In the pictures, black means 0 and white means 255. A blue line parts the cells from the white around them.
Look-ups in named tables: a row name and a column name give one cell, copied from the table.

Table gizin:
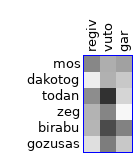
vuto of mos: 174
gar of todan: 213
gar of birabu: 130
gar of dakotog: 200
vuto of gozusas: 125
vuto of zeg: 133
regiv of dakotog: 238
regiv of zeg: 179
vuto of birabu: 75
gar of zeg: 247
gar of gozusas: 200
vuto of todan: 49
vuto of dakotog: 177
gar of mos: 161
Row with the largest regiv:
dakotog

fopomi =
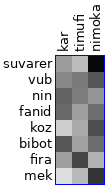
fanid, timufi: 159
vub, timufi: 121
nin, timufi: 124
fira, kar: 159
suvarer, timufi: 188
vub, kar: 136
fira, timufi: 70
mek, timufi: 185
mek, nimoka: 52
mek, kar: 223
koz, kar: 206
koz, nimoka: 78
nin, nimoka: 149
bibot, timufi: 161
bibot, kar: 87
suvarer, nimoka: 8

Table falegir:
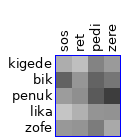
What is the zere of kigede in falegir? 154
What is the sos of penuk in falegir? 156
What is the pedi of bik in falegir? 99
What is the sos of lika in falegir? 197
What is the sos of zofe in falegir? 152
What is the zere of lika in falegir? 146
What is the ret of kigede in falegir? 191
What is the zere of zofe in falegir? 169
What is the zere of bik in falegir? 118
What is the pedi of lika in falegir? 148
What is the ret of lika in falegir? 177
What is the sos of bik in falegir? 98
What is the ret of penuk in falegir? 143
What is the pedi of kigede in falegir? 131
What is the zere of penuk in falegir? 61

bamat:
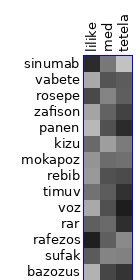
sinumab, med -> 120
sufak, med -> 132
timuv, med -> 92
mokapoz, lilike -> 148
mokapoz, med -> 108
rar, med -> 106
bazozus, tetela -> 52
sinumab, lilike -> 43
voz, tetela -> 29
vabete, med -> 84
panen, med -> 81
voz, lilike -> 169
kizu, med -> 158
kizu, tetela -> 123
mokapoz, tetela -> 112

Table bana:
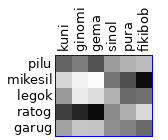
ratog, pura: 175
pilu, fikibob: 188
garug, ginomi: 198
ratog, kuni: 63
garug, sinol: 142
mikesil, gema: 251
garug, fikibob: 105
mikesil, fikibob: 13
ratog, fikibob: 218
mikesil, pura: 80
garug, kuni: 162
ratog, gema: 11

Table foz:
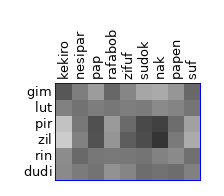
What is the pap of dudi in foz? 115
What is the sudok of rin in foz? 116
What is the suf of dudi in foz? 129
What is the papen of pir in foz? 109
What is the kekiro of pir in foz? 194
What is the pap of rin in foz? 119
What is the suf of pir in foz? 161
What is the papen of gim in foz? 150
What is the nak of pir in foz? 65
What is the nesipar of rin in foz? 105
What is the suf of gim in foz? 104
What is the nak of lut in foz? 138

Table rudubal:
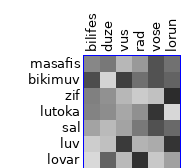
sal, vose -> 81
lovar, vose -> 200
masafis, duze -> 120
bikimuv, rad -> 112
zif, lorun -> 44
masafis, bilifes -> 135
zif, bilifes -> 128
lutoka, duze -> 141
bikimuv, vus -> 63
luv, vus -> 58
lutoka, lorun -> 215
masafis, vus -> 183
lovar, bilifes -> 217
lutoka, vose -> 52
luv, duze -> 192
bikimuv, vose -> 82
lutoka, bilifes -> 131
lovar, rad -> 49
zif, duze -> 145
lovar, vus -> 186
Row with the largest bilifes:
lovar

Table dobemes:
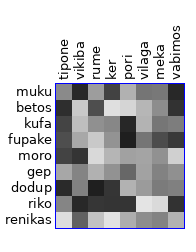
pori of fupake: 31
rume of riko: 54
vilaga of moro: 164
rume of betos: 78
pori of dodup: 178
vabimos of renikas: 178
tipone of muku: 138
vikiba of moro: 52
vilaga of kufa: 179
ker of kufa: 135
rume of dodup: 31
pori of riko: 52
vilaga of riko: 228
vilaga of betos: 182
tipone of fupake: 78
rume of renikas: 194
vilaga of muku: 117
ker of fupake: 147
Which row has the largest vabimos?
moro

